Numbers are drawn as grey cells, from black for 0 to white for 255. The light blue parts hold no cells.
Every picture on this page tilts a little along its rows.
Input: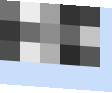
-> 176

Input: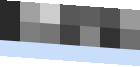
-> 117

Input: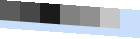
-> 27

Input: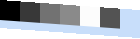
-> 114

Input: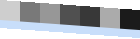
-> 151

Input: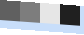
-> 230

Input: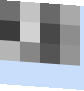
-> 85

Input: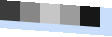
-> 198
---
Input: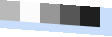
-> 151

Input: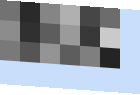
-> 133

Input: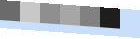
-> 143

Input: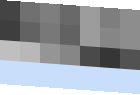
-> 126

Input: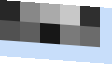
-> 170

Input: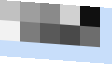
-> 138
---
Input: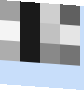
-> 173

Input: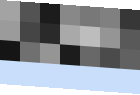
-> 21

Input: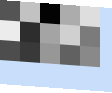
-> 77

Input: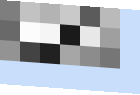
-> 147

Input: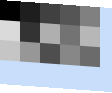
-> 197

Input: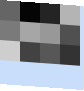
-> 206

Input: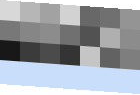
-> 24

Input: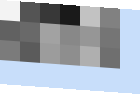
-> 123

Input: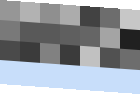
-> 74

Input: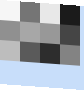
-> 189
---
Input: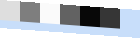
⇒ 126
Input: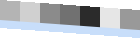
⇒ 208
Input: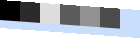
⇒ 43
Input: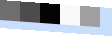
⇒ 76
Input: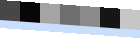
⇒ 7
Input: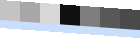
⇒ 167
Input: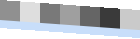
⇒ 222
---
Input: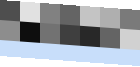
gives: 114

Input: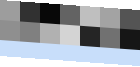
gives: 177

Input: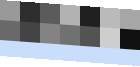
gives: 131

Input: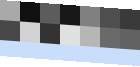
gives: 51

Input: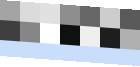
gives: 254

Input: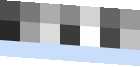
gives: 219
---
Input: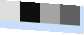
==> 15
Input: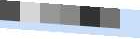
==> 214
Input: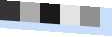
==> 171
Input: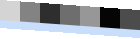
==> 131
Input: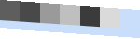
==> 73
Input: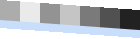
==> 234
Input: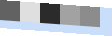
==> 223
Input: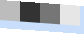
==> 51
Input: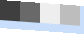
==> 105
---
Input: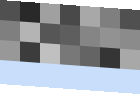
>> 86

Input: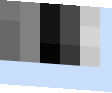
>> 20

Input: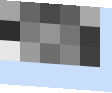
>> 148

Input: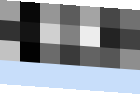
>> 208

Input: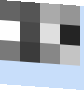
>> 223

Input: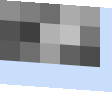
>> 177

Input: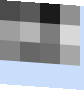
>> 124
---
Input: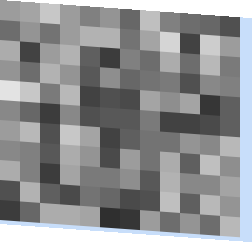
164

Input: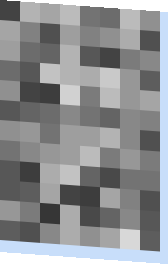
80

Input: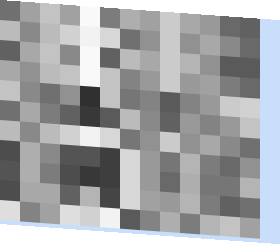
180

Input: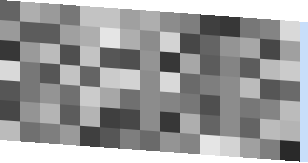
187

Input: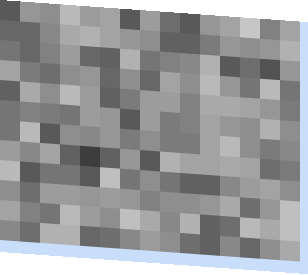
191
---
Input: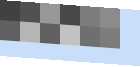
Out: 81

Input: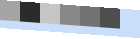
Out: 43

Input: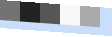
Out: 35

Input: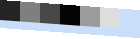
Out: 127

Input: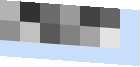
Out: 50

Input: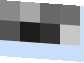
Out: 168

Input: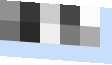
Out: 55

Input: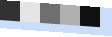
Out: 229

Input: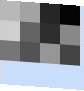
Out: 163
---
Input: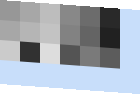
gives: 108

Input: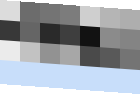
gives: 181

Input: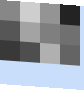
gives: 148

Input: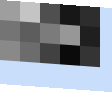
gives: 23

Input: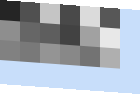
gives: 219

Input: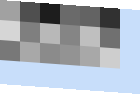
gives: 99

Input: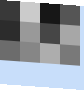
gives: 23
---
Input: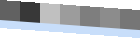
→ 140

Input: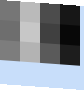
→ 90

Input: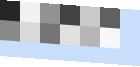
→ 181

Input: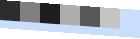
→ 87

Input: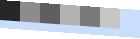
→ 121

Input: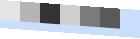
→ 123

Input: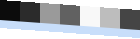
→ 189

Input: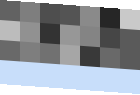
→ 105

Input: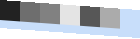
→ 87
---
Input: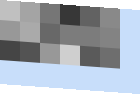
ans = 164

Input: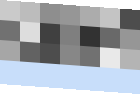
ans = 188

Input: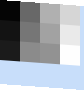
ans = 104

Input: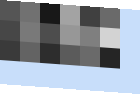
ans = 113

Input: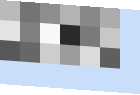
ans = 116

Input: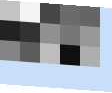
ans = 243
